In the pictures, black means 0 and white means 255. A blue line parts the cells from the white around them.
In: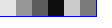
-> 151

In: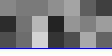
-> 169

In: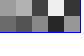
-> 158

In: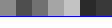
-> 137

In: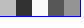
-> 147

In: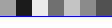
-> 162

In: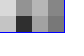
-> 182

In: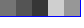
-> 116

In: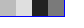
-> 122

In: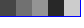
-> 113
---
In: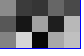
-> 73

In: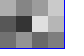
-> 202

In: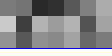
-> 170

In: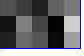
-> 121

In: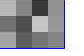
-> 145

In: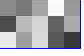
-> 152

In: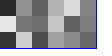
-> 131

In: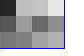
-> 231

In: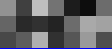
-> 108

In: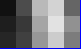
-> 101
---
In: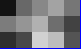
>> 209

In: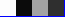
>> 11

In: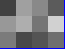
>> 72

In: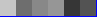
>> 150

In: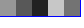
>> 33

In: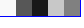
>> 24

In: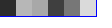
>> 63

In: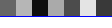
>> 76
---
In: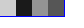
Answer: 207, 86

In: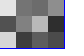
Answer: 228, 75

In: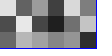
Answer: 225, 45

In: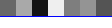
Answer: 104, 84

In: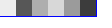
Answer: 237, 60

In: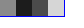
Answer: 138, 214

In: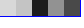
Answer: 216, 73
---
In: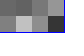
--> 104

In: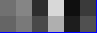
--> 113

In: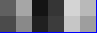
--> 96

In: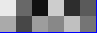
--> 234

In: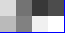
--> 219

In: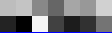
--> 189
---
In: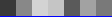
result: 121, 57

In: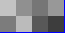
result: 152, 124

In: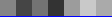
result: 170, 133

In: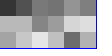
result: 127, 164

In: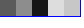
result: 199, 91

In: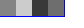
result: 110, 132
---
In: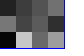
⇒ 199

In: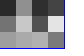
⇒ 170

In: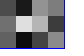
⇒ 12

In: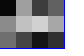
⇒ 69

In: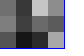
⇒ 20

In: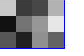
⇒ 32

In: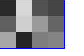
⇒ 36

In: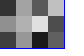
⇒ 151
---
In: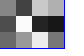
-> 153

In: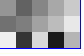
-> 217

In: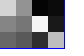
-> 89

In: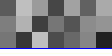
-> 104

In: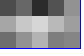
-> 179

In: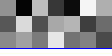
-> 115

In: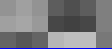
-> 190

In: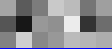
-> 187
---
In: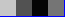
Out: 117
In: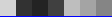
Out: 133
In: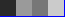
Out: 203
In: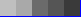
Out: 58
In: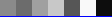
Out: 13
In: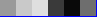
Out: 110
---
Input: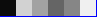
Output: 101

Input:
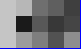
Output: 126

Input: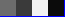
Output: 58

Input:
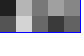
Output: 104

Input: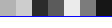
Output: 235

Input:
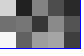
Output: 157

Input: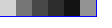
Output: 45

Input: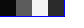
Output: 92

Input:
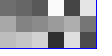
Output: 47

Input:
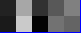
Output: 3
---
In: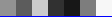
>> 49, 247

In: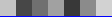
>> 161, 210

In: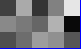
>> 102, 230

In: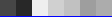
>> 208, 239

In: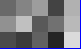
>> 89, 219

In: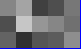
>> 150, 198
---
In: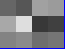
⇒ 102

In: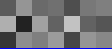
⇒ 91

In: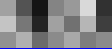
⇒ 161

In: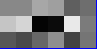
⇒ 136

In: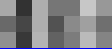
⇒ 168

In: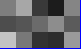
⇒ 126

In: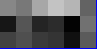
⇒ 135

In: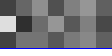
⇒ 66
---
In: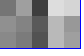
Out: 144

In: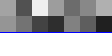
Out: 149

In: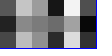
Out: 34

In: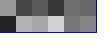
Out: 35

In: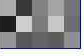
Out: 29

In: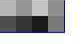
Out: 79
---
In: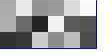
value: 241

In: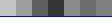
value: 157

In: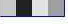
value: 198

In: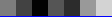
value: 153

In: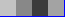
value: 163

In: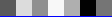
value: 220

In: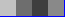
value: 137
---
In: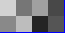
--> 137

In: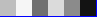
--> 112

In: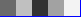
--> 192

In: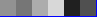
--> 172

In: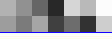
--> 63

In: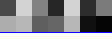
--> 102

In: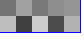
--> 63

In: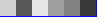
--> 231

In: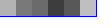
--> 107

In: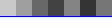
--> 65
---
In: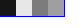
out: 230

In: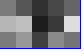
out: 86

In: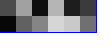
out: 161

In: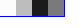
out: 189

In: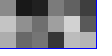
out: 24

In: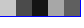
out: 75

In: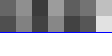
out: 143

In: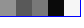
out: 89

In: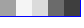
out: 245
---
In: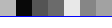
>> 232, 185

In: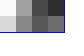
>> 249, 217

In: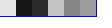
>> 229, 196

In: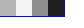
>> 244, 180

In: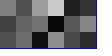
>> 201, 156

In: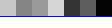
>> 213, 198

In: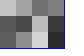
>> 212, 196

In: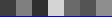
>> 212, 142

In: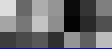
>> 221, 195

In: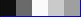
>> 250, 202
